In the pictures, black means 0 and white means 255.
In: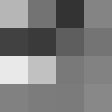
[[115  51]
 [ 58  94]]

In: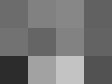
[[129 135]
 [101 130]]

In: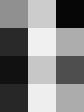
[[204   6]
 [240 173]]

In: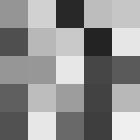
[[209  40]
 [184 201]]

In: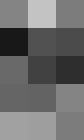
[[195 124]
 [ 81  75]]

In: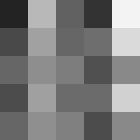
[[184  97]
 [161 102]]

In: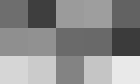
[[ 62 155]
 [145 106]]
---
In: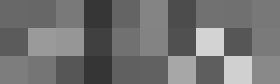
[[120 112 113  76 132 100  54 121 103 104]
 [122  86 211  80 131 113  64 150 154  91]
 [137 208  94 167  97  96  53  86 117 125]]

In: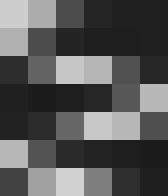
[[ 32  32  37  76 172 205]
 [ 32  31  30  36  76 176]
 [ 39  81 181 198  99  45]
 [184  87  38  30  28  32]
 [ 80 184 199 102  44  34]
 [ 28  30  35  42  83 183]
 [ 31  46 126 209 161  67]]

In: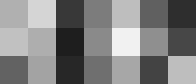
[[ 46  96 190 124  56 213 176]
 [ 71 143 241 138  30 174 193]
 [190  67 167 111  39 163  98]]

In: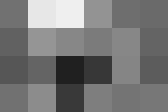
[[106 110 147 239 231 113]
 [100 135 123 135 149  97]
 [ 92 133  55  32 100  86]
 [119 116 126  57 140 113]]

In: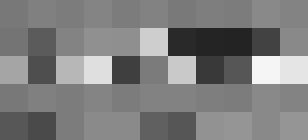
[[131 137 124 126 121 130 124 132 124 128 120]
 [137  66  35  36  41 206 143 144 131  91 116]
 [229 245  86  57 201 123  63 223 183  78 165]
 [131 137 124 126 130 130 124 132 124 128 120]
 [149 137 149 146  86  96 138 138 124  74  87]]

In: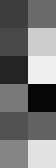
[[106  61]
 [204  72]
 [239  36]
 [  6 120]
 [ 98  82]
 [226 133]]

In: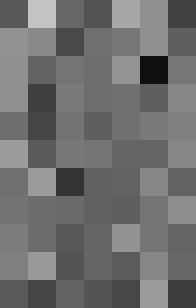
[[ 65 143 167  83 103 195  87]
 [ 95 143 118 112  73 138 146]
 [118  16 148 111 116  98 144]
 [135  94 112 110 122  63 143]
 [128 121 113  95 115  69 110]
 [134 101 101 116 120  90 156]
 [ 99 134  98  96  51 155 112]
 [142 116  95  97 105 108 115]
 [100 116 147 101  88 107 124]
 [103 134  91 102  84 153 127]
 [ 60 156  71  84  98  69  89]]
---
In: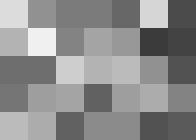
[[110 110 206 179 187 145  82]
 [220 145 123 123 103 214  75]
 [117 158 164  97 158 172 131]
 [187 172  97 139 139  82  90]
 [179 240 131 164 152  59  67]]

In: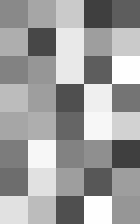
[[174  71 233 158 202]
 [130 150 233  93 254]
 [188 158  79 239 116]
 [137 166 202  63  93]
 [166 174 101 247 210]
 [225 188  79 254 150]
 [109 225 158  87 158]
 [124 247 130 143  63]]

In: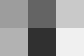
[[178  48 240]
 [157 100 201]]

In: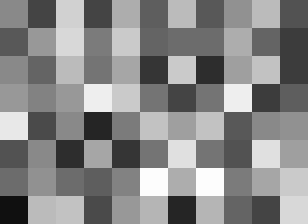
[[137  68 209  68 173  94 187  88 145 187  82]
 [232  74 137  37 123 194 159 194  88 137 145]
 [137 100 187 116 166  53 202  45 159 194  60]
 [152 130 152 238 202 116  68 116 238  60  94]
 [ 82 137  45 166  53 116 224 116  82 224 159]
 [108 145 108  94 130 253 173 253 123 166 202]
 [ 88 152 216 123 202 100 108 108 173 100  60]
 [ 16 187 194  74 152 181  37 181 100  68 216]]

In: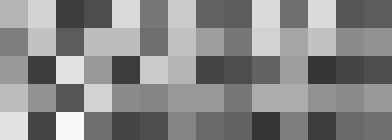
[[153  61 226 153  61 202 180  69  77  99 159  54  69  77]
 [226  69 248 111  69  77 133 105  99  54 125  61 105 111]
 [188 146  85 210 139 133 153 153 119 172 172 146 139 153]
 [125 194  92 188 188 111 194 159 119 210 165 194 139 146]
 [180 210  61  77 218 119 202  99  92 218 111 218  85  92]]

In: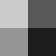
[[149  28]
 [203  88]]

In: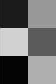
[[209  90]
 [ 27 153]
 [  4 175]]
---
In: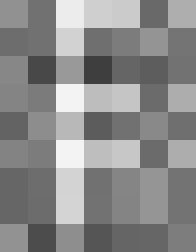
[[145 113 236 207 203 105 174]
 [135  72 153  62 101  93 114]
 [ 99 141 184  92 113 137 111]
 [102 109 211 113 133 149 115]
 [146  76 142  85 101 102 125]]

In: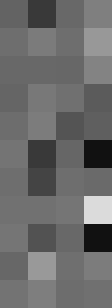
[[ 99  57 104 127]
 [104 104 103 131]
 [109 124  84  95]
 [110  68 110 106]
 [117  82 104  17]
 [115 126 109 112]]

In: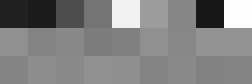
[[ 33  27  78 116 242 156 134  23 253]
 [132 141 137 144 143 132 138 130 131]]

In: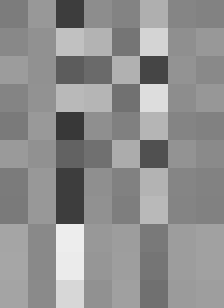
[[124 152  61 141 131 175 133 130]
 [156 145  92 106 177  69 147 137]
 [122 153  56 143 128 181 132 129]
 [123 152  61 143 129 179 133 130]
 [165 137 237 152 157 121 157 161]
 [164 138 215 145 160 112 155 158]]

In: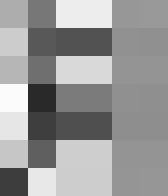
[[173 119 237 237 151 153]
 [182 111 217 217 148 148]
 [230  62  79  79 142 142]
 [ 61 232 205 205 149 150]]

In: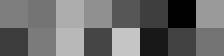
[[126 116 173 144  86  62   1 154]]

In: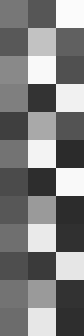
[[119  86 251]
 [137 249  80]
 [ 63 169  83]
 [ 75  45 249]
 [111 234  48]
 [115 154  50]]
